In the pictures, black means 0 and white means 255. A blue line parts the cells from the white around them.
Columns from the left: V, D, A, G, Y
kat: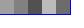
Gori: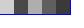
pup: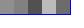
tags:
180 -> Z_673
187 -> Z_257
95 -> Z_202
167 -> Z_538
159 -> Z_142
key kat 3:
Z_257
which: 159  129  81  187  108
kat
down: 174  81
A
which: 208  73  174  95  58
Gori
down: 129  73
D
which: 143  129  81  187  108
pup
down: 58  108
Y

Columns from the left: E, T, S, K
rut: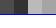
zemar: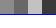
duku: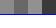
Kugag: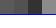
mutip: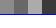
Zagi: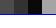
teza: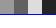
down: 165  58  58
K
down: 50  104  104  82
T
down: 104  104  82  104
T
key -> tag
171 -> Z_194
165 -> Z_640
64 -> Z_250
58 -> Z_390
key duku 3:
Z_390
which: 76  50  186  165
rut
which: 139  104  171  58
mutip

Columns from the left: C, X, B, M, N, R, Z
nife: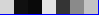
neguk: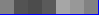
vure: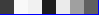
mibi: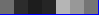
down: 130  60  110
C
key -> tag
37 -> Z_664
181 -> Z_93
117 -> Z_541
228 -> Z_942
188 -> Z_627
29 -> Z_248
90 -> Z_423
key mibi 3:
Z_664
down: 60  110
C
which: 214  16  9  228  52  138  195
nife

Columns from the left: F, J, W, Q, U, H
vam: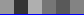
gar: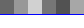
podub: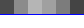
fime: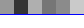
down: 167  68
H
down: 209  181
W
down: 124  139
U
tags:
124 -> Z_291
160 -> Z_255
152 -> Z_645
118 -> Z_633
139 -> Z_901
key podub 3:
Z_255
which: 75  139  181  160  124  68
podub
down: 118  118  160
Q

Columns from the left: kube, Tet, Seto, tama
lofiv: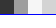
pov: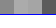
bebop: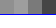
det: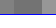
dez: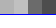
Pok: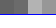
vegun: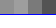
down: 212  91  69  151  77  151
tama
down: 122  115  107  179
Seto

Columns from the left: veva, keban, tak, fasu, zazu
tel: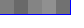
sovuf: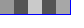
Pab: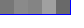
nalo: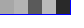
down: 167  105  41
zazu
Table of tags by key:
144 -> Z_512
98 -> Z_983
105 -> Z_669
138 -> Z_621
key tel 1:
Z_669
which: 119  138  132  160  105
Pab
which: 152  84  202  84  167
sovuf
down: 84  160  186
fasu

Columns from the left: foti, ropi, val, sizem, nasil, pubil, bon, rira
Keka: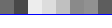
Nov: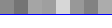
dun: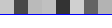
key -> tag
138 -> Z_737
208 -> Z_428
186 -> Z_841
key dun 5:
Z_428
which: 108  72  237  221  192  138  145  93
Keka
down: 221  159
sizem
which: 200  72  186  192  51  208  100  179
dun

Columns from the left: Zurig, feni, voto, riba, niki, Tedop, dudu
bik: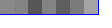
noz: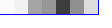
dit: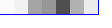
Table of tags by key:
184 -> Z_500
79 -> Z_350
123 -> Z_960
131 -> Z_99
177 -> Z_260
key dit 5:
Z_260
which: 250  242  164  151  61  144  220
noz
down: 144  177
Tedop

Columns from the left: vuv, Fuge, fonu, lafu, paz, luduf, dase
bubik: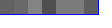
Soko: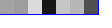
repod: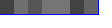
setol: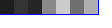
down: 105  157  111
Fuge
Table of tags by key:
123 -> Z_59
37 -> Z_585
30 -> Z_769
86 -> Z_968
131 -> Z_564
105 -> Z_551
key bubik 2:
Z_564
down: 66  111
luduf

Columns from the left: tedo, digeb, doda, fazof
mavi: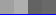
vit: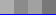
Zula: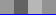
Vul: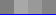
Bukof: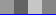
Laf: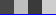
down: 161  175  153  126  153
tedo
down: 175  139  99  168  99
digeb
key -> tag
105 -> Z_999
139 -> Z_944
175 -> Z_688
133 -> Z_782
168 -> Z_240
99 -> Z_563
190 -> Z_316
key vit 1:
Z_944

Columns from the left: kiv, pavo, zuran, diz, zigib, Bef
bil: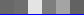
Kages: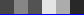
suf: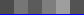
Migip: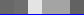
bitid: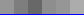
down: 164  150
zigib
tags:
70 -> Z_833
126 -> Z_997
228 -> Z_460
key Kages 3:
Z_460
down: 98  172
Bef
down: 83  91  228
zuran

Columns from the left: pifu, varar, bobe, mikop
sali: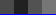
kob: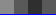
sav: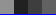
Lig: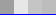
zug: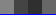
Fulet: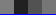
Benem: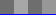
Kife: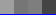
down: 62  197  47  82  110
bobe
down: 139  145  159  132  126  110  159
pifu

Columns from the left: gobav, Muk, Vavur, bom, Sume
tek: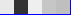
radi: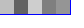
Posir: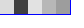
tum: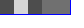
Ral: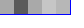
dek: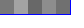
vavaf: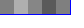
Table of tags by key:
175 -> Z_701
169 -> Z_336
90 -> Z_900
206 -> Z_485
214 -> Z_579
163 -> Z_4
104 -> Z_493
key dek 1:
Z_4
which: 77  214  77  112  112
tum
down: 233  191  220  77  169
gobav
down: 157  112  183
Sume
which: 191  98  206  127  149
radi

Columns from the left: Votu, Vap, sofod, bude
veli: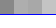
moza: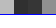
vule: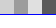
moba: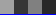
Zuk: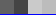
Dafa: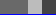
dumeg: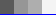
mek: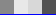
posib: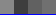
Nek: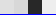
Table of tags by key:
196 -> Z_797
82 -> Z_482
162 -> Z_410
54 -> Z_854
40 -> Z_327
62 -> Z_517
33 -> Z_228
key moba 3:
Z_327
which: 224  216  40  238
Nek
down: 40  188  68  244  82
bude
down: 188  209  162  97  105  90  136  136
Votu
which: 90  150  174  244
dumeg

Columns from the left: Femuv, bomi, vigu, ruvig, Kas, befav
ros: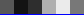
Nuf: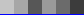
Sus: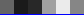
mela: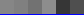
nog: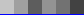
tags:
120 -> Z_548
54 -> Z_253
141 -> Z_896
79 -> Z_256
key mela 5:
Z_256
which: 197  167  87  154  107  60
Nuf
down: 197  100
Femuv
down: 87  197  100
Femuv

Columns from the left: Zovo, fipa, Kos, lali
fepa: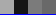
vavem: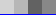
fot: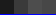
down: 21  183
fipa
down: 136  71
lali
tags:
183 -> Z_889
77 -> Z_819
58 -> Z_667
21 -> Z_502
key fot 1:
Z_667

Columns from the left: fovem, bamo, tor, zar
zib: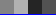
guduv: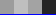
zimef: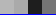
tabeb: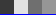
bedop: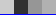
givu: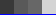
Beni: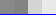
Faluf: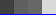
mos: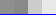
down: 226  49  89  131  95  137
bamo
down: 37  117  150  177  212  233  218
zar
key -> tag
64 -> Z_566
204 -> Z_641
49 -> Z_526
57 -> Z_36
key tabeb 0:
Z_36
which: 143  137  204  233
mos

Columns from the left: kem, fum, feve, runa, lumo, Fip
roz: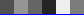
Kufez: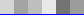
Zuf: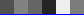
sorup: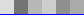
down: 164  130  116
fum
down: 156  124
Fip
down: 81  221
kem
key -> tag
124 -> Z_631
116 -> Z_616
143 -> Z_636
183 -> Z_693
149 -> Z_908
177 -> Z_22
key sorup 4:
Z_636

